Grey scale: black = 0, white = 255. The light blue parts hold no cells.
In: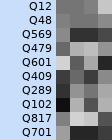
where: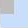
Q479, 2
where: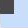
Q569, 3
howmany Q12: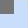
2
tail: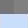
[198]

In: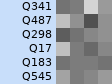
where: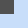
Q487, 2
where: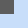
Q298, 0
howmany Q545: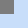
1
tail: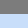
[115]
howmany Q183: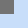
2
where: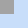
Q545, 0
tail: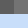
[135 145]

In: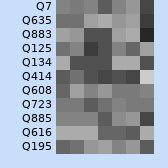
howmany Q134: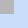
0
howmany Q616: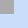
4
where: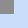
Q885, 4

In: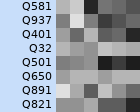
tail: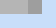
[181 181]
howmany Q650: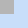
4
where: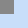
Q501, 1
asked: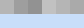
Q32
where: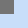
Q581, 3
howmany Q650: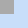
0

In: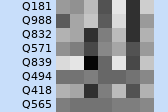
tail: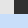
[206]
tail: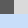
[ 48 154]
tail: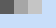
[ 91 218  48 154]
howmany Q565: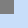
3
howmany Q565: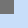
3

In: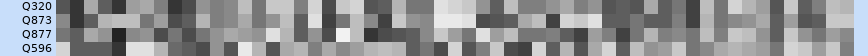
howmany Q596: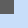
7
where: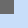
Q596, 8
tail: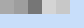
[158 200 127]
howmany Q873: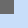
0

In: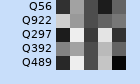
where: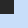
Q489, 0
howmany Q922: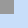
1
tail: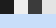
[49]

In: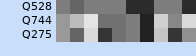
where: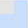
Q744, 2
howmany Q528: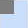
6
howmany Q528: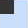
0
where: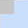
Q275, 7
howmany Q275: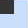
2

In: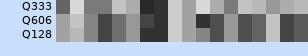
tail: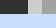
[133  79 152  79 100 195  68  91]
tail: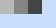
[111 152  50  50 205 162 133  79 152  79 100 195  68  91]

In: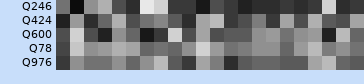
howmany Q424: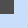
4
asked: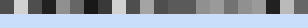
Q600
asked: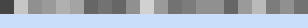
Q78
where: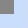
Q424, 7
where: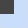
Q78, 0
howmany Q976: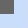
4

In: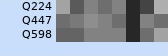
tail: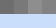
[110  39 130 110]
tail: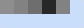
[110]
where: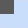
Q224, 1
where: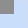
Q447, 2
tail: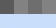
[ 39  68 175]
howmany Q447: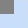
2
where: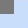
Q447, 1

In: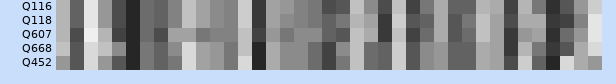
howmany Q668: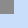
6
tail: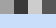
[ 98 171  86 119 193 162  76 171 171  57  66 130 229]
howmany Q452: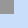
5

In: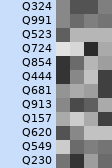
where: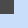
Q913, 1
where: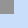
Q681, 0
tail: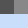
[194 194]

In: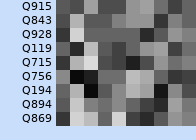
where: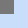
Q894, 9
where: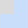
Q715, 2
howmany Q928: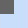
4

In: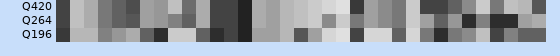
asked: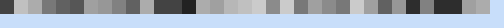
Q264
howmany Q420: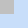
4
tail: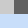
[ 45  67  34 160 160 183  86 160 214 224  67 214 214  97 214 120  45 120
 139 192  67 129  97  97]
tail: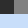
[ 45  45 160 172]
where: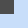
Q420, 5
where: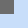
Q420, 9
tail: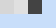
[214 214  97 214 120  45 120 139 192  67 129  97  97]

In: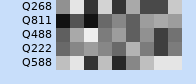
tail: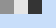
[211  52 169  73  73 201]
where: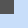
Q811, 1
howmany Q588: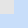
3

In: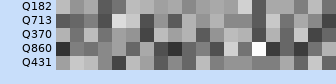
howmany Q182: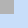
1
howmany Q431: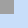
2
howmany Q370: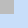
3

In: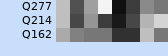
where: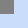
Q162, 1
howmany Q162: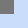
3
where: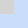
Q214, 7
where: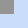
Q214, 2
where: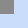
Q277, 6
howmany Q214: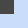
2
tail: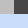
[149  60  25  71 180 212]

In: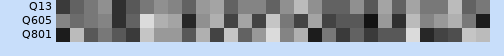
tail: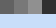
[ 88 120 144 132  98 153 164  98 132 132  98 144 187 144  98  98 144  88
 164  98 164 120 120 187  98 120]
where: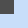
Q801, 28
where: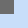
Q605, 1

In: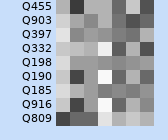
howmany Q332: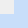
1
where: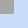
Q903, 1
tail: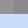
[147 157]
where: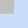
Q332, 1
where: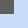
Q332, 4

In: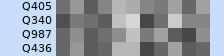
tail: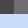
[203 133 133]
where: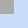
Q405, 5
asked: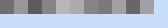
Q405
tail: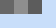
[112 142 193 122 161  92  71 142]
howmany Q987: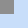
3
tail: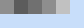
[122 161  92  71 142]

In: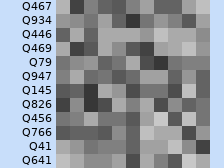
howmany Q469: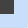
2
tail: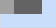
[161 191]
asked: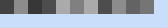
Q826
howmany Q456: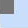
4
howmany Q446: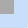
6
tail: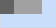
[191 140  66]
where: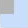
Q467, 0

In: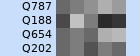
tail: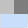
[43 54]
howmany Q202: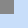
0
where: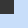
Q188, 4
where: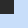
Q188, 3

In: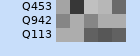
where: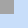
Q453, 0
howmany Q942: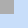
3
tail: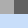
[87 97]
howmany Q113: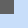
2

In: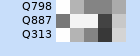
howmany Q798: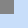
2
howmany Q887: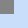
0

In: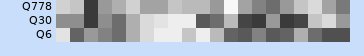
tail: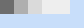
[197 238 186  99  89 130  89  99 175 109  80  80]
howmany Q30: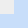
2
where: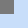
Q778, 20
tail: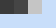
[218 153]
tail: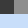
[109 175 218 227 238 238  89 109 186  69  58 153  58  69 197 218 153]

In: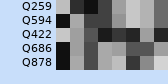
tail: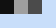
[169 159  85  85 159]
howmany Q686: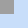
3
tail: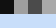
[159  85  85 159]
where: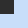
Q259, 1
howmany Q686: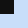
1
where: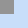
Q594, 4

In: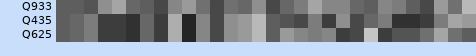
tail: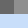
[ 72 103 124 165 134 134 103  94 134 124  94  72 154 112 185]
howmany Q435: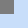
4

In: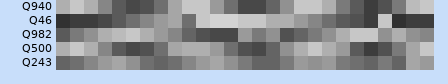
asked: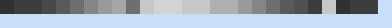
Q46
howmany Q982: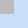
1
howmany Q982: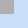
4
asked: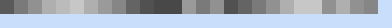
Q982
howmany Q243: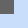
6

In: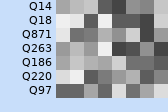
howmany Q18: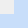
2
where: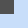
Q263, 5

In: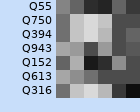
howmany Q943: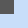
1
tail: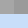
[ 76 154  76  88]
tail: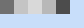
[100]
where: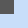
Q943, 5

